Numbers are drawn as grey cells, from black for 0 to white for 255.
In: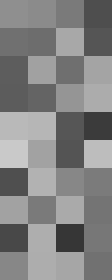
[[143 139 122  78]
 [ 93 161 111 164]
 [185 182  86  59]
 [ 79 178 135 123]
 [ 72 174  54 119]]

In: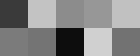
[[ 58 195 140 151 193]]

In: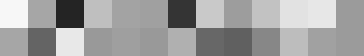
[[247 166  36 191 163 160  52 201 157 194 226 231 155]]

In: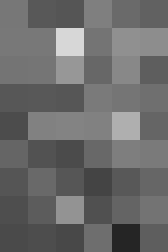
[[119  88  85 127 106  97]
 [116 117 151 103 136  94]
 [ 76 129 131 129 175 101]
 [ 85 105  86  68  88 102]
 [ 74  77  72 110  37  94]]

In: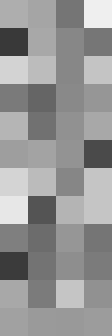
[[174 165 117 239]
 [211 188 135 196]
 [181 113 145 168]
 [212 187 134 197]
 [127 108 150 117]
 [168 123 197 145]]

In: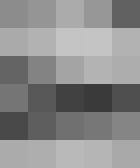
[[140 149 171 151  97]
 [100 131 164 179 173]
 [ 73  94 112 119 133]]

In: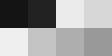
[[ 20  33 235 215]]

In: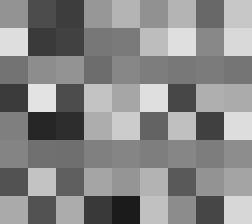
[[147  76  61 151 180 145 180 104 199]
 [115 141 147 109 135 125 120 123 117]
 [127  38  45 173 204  99 192  64 221]
 [ 82 195  95 165 149 179  89 147 164]]
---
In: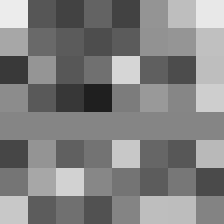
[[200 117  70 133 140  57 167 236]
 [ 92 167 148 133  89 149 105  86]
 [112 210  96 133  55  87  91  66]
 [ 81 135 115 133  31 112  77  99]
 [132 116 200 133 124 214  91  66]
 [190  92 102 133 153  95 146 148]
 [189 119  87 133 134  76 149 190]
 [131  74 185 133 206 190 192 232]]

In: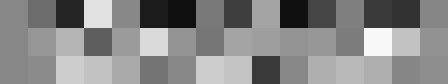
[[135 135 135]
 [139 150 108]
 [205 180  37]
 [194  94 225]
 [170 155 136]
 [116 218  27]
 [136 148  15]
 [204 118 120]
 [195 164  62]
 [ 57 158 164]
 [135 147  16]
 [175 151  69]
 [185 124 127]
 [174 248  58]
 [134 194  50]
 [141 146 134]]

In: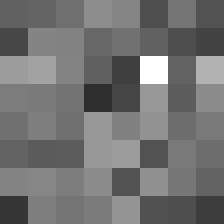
[[ 54 131  99 112 124 156  71  97]
 [126 134  91 127 122 162 132 100]
 [116 125  92 112 115 131 130 111]
 [123 140 152 152  46  96 103 141]
 [148  82 156 128  69  63 113 133]
 [ 81 145  82 146 152 255  97  79]
 [ 78 119 121 109  93  98  78 116]
 [ 61  99 109 121 139 178  67  82]]

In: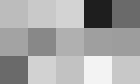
[[106 163 188]
 [210 136 201]
 [194 176 211]
 [243 159  30]
 [200 157 106]]

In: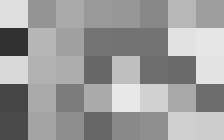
[[ 74  69 216  49 223]
 [164 170 177 182 148]
 [141 124 173 160 170]
 [102 170 103 116 153]
 [137 232 191 115 151]
 [143 209 110 114 135]
 [207 169 106 226 183]
 [205 109 227 230 158]]

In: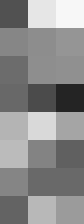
[[ 99 133 187 180 104 108 134  81]
 [184 105 131 217  75 142 141 230]
 [155 105  96 165  36 144 149 247]]
